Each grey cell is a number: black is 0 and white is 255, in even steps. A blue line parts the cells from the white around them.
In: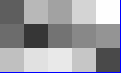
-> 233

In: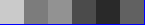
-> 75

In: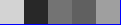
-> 115

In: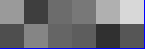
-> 93

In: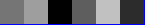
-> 94

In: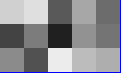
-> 236

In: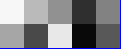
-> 232

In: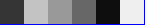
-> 103
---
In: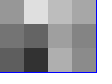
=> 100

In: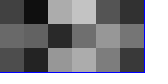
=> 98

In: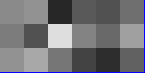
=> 81

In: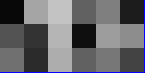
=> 51

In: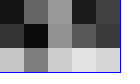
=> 12

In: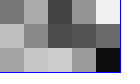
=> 136
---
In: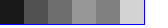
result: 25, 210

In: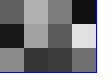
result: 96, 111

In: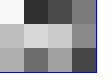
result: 248, 69

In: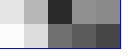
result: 229, 70

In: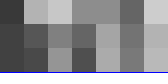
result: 57, 185

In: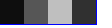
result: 14, 48

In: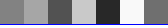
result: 130, 111
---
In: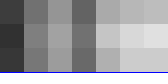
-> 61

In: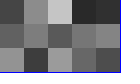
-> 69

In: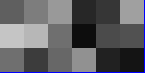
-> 95

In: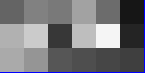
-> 100

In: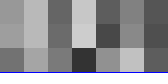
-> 152

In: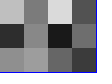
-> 191

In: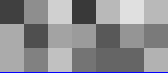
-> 64

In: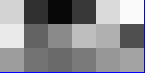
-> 211
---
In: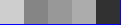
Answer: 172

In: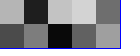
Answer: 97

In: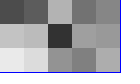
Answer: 128

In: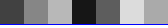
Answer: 220

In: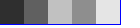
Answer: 142

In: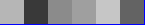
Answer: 198

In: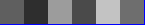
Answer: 195
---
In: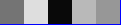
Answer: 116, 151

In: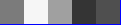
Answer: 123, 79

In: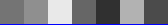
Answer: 116, 75

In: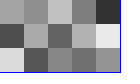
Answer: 163, 148

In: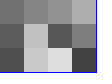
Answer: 114, 66

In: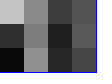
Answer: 197, 69

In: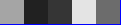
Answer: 165, 108

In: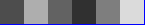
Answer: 77, 219

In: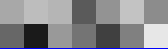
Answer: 168, 231

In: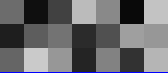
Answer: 108, 181
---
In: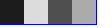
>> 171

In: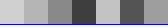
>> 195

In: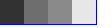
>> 138

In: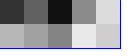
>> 220

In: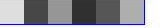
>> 174

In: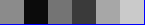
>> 167
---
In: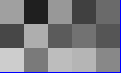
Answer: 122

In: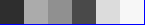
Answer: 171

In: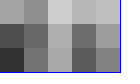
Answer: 115

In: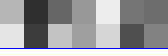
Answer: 60

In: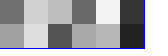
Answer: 222

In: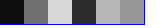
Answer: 111
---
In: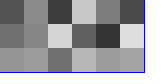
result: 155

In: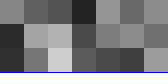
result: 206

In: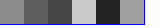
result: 93

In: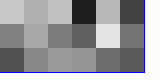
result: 136

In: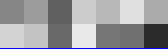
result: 104

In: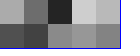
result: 80

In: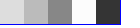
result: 221

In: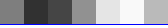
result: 69

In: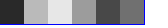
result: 186
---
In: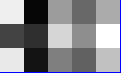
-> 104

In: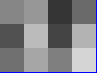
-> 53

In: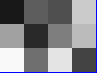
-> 79

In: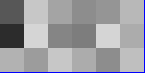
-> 149

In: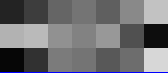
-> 137

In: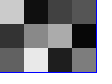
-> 65

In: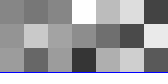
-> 221
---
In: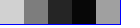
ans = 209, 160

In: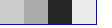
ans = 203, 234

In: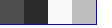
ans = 79, 190

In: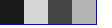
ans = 27, 180

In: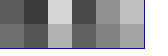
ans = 92, 163

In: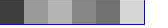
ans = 62, 214

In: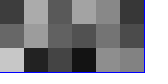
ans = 61, 130

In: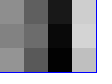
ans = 142, 191
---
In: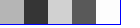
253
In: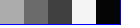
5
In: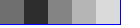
218
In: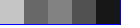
23
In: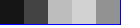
146
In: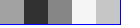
198
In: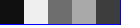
61
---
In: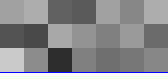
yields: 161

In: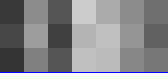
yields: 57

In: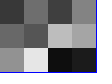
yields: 56

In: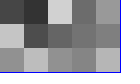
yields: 70

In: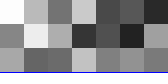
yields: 253

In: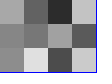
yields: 168

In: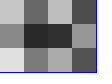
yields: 198

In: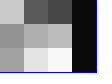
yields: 202
